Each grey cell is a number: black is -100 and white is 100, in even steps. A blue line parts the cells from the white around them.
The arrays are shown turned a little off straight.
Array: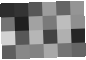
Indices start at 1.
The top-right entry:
17
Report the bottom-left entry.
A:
-26
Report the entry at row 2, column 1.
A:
-9
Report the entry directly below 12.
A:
-70
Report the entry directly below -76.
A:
-32
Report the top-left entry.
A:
-65
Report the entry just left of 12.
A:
48

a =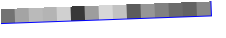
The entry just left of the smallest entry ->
63
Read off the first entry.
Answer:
-10
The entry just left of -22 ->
-16
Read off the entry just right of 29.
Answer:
46

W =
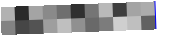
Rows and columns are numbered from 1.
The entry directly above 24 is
8
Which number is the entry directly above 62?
-51
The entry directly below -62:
13
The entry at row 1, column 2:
-67
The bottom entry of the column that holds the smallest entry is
-45
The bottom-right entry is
-24
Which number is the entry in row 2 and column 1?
3

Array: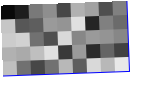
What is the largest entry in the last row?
82
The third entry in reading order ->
-5
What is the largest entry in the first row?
39
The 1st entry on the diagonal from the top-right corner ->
0
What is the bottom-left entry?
50
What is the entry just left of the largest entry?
44
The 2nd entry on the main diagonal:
-32
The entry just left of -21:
-66
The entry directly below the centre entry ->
-55
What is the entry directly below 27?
-71
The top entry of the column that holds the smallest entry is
-93
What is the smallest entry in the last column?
-49
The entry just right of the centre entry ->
6

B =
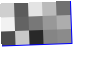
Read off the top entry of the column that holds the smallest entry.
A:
79
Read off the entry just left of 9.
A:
4
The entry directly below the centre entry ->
-69
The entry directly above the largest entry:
62

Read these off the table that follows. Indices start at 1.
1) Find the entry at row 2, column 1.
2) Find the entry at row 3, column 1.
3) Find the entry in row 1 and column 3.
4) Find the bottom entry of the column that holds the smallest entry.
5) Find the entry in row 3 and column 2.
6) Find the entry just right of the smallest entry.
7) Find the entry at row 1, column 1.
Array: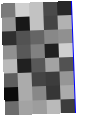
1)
18
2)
-63
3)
52
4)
-15
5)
-36
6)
34
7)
-4

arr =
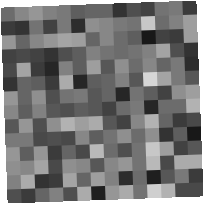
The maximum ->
68
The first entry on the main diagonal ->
-15
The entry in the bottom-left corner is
-38
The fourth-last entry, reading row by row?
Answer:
62
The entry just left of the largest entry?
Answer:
-32
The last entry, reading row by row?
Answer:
-43
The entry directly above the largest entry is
6
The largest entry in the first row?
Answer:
18
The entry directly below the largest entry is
-26
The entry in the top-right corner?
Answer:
-54
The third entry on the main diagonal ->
6
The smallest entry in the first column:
-60
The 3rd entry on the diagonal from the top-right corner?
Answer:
-48
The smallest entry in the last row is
-76
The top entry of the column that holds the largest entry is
-48
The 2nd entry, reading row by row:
6
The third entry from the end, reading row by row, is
40
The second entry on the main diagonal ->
-60
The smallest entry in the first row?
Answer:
-60

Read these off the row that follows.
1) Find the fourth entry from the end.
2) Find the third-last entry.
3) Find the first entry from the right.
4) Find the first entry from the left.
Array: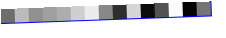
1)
-36
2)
97
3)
-9
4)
-14

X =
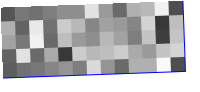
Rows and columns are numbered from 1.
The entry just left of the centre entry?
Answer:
21
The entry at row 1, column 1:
-33
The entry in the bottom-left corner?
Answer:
-27
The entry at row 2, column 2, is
-22
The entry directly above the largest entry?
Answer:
54
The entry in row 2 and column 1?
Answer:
38
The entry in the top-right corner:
-39
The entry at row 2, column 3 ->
83
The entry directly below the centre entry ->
44
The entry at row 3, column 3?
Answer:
89
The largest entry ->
95
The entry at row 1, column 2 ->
-6
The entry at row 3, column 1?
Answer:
27
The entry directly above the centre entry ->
5

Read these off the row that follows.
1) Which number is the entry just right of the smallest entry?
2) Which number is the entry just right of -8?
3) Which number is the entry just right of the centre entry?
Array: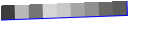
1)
45
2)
67
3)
29

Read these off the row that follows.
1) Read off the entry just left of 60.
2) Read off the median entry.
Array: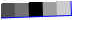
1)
23
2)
-10

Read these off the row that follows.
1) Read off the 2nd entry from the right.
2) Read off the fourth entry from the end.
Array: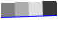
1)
75
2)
0

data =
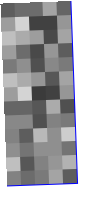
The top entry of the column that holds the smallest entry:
-15
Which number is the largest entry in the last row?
29
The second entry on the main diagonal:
66
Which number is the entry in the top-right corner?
-21
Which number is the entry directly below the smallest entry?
-32
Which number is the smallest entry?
-54
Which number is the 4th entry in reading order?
29
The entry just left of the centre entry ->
66
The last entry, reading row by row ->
-27
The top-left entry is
-27
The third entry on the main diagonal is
23
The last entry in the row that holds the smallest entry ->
18
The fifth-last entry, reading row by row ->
2

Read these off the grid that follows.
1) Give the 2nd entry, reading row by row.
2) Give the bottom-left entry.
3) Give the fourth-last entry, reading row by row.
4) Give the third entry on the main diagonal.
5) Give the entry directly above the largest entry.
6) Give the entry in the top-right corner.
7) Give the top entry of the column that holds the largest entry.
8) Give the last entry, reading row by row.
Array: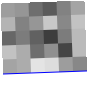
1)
18
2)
29
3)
79
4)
-24
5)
-14
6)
29
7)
-14
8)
7

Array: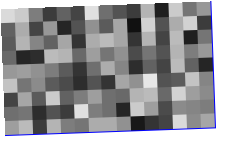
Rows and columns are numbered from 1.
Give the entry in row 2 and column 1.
-23
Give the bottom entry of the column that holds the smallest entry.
-81
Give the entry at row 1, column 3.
-2
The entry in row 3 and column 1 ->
-29
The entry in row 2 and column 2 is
35
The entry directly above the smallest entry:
-53
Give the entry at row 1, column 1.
71
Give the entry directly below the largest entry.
47
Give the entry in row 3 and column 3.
4
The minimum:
-87
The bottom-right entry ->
30
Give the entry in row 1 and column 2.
59
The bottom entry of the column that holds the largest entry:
-59
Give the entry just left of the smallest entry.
30
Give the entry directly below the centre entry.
-59
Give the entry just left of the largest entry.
14
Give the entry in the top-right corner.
19
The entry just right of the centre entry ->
4
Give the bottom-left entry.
24
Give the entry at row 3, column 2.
41
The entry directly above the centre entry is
-8
